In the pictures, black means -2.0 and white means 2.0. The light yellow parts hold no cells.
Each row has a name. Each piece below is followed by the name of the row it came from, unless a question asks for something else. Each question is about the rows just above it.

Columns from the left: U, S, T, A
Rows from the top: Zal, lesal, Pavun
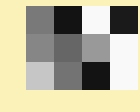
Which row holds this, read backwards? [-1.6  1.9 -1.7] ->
Zal
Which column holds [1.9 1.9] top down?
A
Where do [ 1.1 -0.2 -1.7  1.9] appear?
Pavun
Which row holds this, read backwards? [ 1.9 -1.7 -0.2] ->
Pavun
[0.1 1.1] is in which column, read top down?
U
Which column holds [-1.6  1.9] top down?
A

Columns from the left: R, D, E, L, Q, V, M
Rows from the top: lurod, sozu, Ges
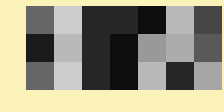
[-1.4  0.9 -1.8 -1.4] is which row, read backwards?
Ges
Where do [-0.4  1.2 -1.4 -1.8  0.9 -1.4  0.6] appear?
Ges

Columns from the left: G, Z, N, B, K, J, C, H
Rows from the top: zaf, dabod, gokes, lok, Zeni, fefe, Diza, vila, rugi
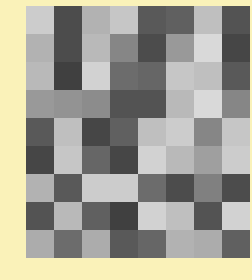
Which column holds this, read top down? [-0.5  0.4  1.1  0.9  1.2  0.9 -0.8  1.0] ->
J
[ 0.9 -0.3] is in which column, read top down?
Z
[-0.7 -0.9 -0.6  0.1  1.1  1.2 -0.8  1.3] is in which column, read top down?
H

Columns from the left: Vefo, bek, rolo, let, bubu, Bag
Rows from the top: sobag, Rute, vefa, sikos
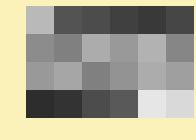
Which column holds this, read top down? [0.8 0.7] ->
bubu
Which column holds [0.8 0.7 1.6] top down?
bubu

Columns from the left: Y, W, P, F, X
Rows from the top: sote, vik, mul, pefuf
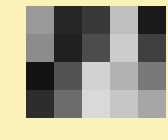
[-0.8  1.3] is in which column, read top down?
P
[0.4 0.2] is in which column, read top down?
Y
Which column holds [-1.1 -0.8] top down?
P
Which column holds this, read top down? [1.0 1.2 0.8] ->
F
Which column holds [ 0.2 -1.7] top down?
Y

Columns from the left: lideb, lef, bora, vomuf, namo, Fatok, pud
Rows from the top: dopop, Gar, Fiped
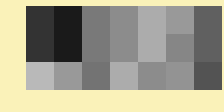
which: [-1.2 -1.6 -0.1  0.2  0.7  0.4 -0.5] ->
dopop
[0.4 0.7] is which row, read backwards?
dopop
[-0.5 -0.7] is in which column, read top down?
pud
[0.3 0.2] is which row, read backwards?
Fiped
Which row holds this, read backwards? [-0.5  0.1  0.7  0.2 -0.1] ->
Gar
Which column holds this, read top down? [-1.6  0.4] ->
lef
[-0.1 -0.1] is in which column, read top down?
bora

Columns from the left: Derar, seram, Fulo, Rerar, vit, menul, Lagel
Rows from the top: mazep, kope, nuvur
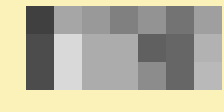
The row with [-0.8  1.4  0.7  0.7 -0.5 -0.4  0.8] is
kope
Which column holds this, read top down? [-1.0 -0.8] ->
Derar
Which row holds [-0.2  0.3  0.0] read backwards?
mazep

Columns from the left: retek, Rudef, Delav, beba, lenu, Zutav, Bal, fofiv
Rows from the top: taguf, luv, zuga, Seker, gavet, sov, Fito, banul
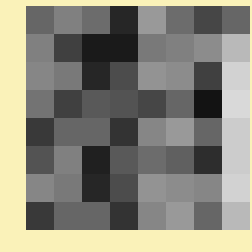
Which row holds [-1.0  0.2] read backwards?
zuga
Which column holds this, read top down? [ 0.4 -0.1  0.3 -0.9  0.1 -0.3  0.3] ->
lenu
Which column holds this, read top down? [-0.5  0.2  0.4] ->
Zutav
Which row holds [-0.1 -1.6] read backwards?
luv

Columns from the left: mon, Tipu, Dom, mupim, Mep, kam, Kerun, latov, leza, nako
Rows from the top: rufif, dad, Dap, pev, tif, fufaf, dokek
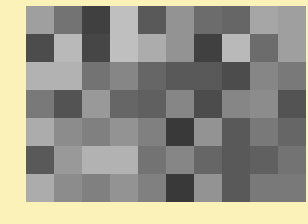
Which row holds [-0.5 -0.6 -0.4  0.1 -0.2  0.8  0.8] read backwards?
fufaf
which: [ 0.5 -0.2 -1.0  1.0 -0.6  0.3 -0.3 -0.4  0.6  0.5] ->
rufif

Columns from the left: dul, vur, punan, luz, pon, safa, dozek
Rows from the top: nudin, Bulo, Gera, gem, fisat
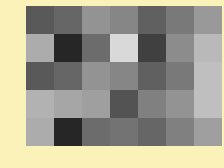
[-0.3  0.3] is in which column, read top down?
punan
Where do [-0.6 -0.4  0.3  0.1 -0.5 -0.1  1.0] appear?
Gera

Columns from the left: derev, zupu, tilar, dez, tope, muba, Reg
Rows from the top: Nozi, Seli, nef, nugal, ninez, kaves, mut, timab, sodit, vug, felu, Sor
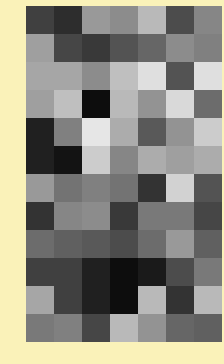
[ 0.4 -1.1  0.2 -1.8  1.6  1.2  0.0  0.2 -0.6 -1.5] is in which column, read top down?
tilar
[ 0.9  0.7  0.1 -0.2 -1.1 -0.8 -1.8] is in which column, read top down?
dez
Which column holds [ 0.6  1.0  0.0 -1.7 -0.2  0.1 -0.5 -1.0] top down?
zupu
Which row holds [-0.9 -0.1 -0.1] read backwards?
timab
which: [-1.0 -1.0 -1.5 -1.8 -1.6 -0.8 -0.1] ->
vug
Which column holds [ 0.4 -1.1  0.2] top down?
tilar
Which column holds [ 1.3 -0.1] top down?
muba

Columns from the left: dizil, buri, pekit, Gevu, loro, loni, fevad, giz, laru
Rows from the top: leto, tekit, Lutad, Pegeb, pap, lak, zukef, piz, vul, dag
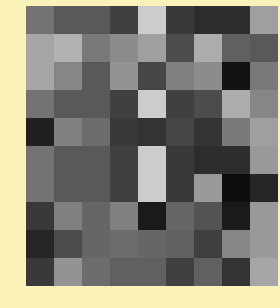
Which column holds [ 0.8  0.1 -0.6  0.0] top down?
buri
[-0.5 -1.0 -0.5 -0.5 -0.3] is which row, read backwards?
dag
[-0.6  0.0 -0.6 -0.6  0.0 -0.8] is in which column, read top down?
buri

